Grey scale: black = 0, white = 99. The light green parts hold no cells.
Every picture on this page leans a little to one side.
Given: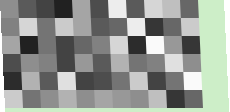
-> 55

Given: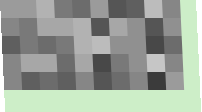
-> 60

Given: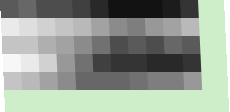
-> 35

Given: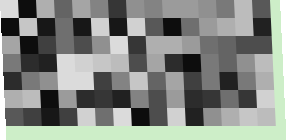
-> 85

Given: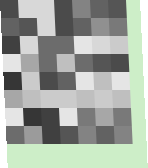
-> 29
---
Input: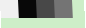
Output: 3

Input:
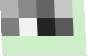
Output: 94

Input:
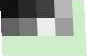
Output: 47

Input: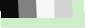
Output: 50

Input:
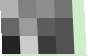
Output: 79

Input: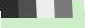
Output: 31
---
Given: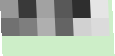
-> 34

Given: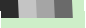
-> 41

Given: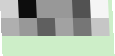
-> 59

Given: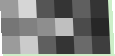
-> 20

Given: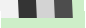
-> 30

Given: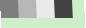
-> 26

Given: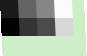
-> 97

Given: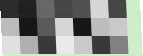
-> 27

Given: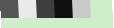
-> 6
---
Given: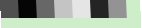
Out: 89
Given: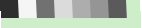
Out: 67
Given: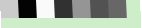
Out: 58
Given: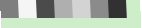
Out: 82
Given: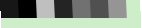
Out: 44
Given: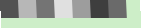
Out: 61
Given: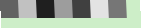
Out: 25
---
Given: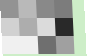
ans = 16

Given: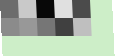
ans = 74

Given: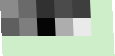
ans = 91

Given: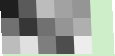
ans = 68

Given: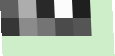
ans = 33

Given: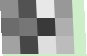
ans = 68

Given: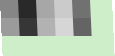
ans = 39

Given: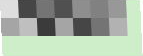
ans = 69

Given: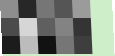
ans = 20
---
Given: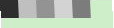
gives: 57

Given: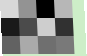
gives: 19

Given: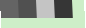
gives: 39

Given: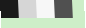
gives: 83

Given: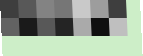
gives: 14

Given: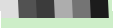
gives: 32

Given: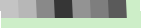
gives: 49

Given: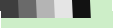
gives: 41

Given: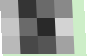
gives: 28
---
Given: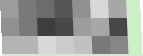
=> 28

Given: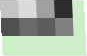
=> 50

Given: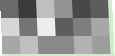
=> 65

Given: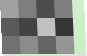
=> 21

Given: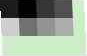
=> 67

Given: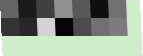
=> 48

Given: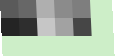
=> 27

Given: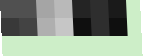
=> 6

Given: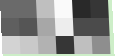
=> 29

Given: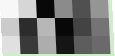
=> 45
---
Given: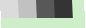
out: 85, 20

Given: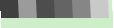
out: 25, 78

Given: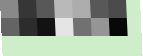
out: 53, 3

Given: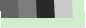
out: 39, 78

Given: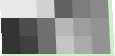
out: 90, 57

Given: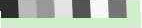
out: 18, 45

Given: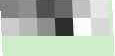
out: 50, 84

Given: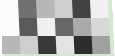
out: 98, 62

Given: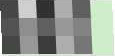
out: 27, 46
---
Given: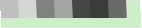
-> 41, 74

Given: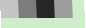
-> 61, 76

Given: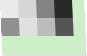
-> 16, 56

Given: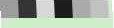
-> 75, 61

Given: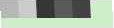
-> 26, 71

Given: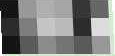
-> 40, 8

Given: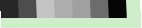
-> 2, 15

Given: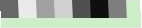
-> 49, 40

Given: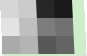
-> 10, 66

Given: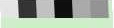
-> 57, 89
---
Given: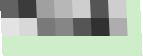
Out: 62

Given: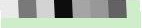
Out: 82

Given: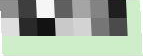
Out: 95

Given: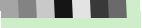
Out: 78

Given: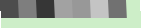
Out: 21

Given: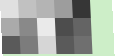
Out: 70

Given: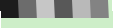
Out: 77

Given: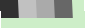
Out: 66

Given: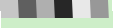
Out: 68
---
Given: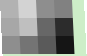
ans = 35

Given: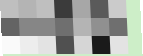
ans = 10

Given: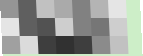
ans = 54

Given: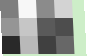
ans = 25

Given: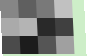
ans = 33

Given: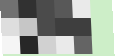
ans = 91
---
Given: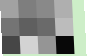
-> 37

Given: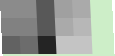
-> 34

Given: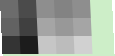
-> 64

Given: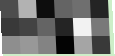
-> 14

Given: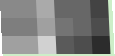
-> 45

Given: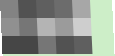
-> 70
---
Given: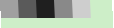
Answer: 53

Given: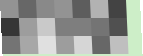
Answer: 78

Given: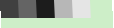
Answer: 39

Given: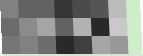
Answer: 69

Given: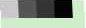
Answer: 20

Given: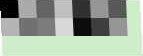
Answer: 70

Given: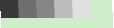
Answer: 52

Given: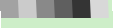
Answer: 63

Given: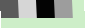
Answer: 35
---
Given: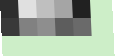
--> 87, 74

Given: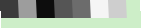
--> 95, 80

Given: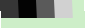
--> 81, 35

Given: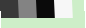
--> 96, 51

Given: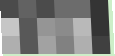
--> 77, 72

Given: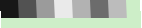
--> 91, 73
